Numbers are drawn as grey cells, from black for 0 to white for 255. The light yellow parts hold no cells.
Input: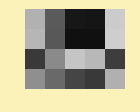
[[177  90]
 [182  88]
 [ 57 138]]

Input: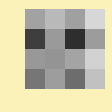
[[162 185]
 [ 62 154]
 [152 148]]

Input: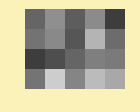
[[101 143]
 [115 137]
 [ 61  78]]

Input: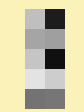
[[191  28]
 [165 159]
 [197  16]]

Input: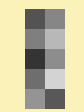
[[ 83 134]
 [127 184]
 [ 52 141]]

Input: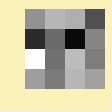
[[146 183]
 [ 43 106]
 [253 113]]
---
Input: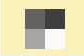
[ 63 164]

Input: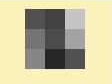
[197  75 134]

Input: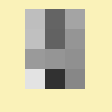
[164  98 154]

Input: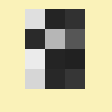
[ 49 182 235]

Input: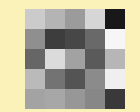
[ 24 105 162 115 163]

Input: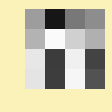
[141 208  60 228]

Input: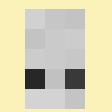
[195 202 204]
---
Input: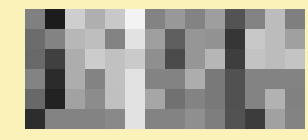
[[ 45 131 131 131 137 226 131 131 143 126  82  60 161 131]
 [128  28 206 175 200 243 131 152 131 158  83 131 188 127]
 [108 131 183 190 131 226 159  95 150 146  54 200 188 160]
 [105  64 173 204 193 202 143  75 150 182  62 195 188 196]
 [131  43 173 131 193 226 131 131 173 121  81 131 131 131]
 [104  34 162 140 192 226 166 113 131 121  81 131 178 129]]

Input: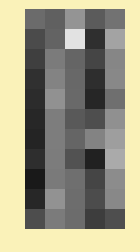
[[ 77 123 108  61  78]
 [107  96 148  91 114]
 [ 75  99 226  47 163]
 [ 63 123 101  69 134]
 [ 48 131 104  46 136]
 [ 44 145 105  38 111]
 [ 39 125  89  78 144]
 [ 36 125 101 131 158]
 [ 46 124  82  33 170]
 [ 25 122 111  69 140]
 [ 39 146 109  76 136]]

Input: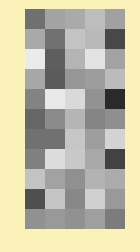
[[145 153 145 159 124]
 [112 163 170 189 161]
 [169 113 195 185  72]
 [235  94 180 227 162]
 [167  91 151 157 187]
 [131 233 217 146  42]
 [102 139 181 133 143]
 [113 113 198 158 211]
 [128 220 200 168  66]
 [195 162 144 179 171]
 [ 79 197 136 208 153]]

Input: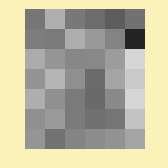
[[149 114 132 140 146 164]
 [118 175 120 108  93 113]
 [125 122 173 153 131  35]
 [171 149 135 136 156 214]
 [148 180 143 107 164 201]
 [174 144 122 106 137 213]
 [144 154 122 113 117 195]]

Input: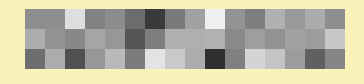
[[110 172  80 151 185 124 227 201 172  47 128 212 196 156  96 133]
 [142 143 222 130 140 108  58 122 161 240 147 126 176 154 171 142]
 [173 147 136 165 151  85 126 175 175 177 138 158 146 162 157 200]]

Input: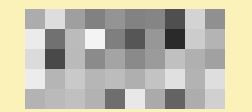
[[179 186 192 178 110 232 170  99 173 208]
 [172 221 159 129 148 130 133  79 211 144]
 [235 113 187 244 127  86 151  42 204 180]
 [219  73 186 139 164 138 155 192 176 161]
 [236 181 201 182 188 175 195 224 179 222]]

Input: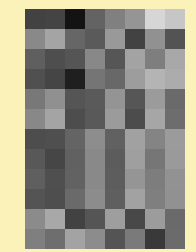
[[127 110 163 140  84 122  57 107]
 [ 66  68  19  99 128 149 214 198]
 [137 164 102  90 153  66 145  83]
 [ 95  78  85 136  86 163 126 168]
 [ 80  69  31 117 104 157 180 172]
 [120 144  85  90 148  86 155 106]
 [136 164  77  89 155  76 166 109]
 [ 77  79 100 141  97 161 132 155]
 [ 88  70  97 137  92 159 118 154]
 [ 95  79  98 137  93 149 125 146]
 [ 84  78 106 140  95 162 127 145]
 [139 168  66  85 158  72 156 106]]

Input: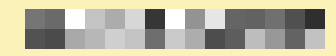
[[ 82  75 168 183 207 195 110 202 173  77  93 189 152  99 194]
 [117 106 254 195 172 215  54 255 147 230 101  98 112  80  47]]
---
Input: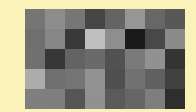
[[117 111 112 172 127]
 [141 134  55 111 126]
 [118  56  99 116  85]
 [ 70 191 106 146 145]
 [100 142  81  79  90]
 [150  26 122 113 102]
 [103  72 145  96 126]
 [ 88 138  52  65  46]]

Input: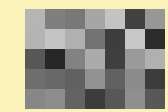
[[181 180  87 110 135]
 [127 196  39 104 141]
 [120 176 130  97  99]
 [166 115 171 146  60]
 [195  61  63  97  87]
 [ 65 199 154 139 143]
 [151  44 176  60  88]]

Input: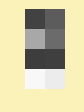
[[ 66 168  61 248]
 [ 92 107  63 236]]

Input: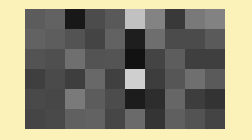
[[ 92  98  83  63  73  69]
 [ 98  93  79  74  71  73]
 [ 24  83 111  62 122  96]
 [ 76  68  83 104  92  98]
 [ 89  98  84  64  76  70]
 [193  30  18 207  28 106]
 [131 110  68  61  45  52]
 [ 57  75  93  86 102  95]
 [121  75  63 111  61  83]
 [130  90  63  90  51  68]]

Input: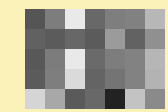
[[ 85  97  88  91 213]
 [125  91 124 126 168]
 [233 103 233 218  90]
 [104  91 106 100 104]
 [126 155 125 116  34]
 [129  98 130 130 195]
 [183 144 182 179 138]]

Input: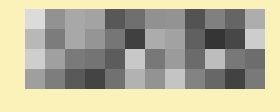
[[219 184 206 159]
 [146 124 160 125]
 [168 168 122  89]
 [163 149 116  68]
 [ 88 118  92 113]
 [111  64 200 178]
 [145 172 120 147]
 [147 162 155 196]
 [ 83  96 107 131]
 [128  53 189 103]
 [101  71 120  66]
 [173 205 109 121]]

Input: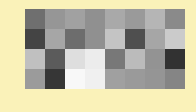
[[111  68 192 155]
 [150 166  91  54]
 [161 109 222 248]
 [144 144 236 240]
 [169 196 120 160]
 [154  79 187 154]
 [181 166 147 149]
 [138 203  50 133]]
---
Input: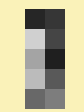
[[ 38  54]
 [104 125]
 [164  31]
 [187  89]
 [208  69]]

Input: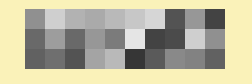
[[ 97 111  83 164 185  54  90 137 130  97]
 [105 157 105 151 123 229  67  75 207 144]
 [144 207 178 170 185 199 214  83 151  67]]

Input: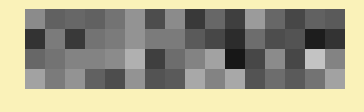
[[ 51 123  57 115 123 147 123 123  90  71  44 109  77  83  29  51]
 [103 115 131 131 139 176  63 109 131 162  23  71 139  71 195 131]
 [139  97 103  97 115 147  77 139  57 103  63 155 103  71  97  90]
 [162 123 147  97  77 147  83  90 168 131 168  83 109  90 115 162]]

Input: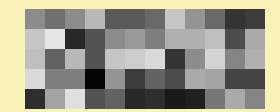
[[ 46 162 223  83  98  40  46  25  32 119 170 132]
 [140 112 140 184  90  90 105 197 148 105  52  60]
 [191  98 184  83 197 205 217  52 140 211 132 176]
 [197 229  40  83 140 154 126 176 176 191  76 170]
 [217 126 126   5 148  60  98  76 170 162  68  68]]

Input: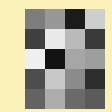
[[ 64 233 186  58]
 [ 77 200 139  46]
 [ 99 173 106  91]
 [125 152  27 206]
 [240  19 166 158]]

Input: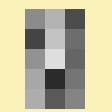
[[ 68 195 109]
 [139 179  76]
 [146 222 101]
 [167  43 117]
 [173  89 132]]
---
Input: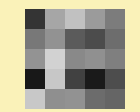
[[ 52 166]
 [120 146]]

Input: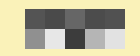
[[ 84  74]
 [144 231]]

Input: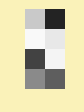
[[201  35]
 [249 232]]

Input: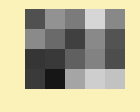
[[ 80 146]
 [138 106]]

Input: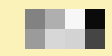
[[130 175]
 [155 215]]

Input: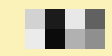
[[210  27]
 [235  11]]
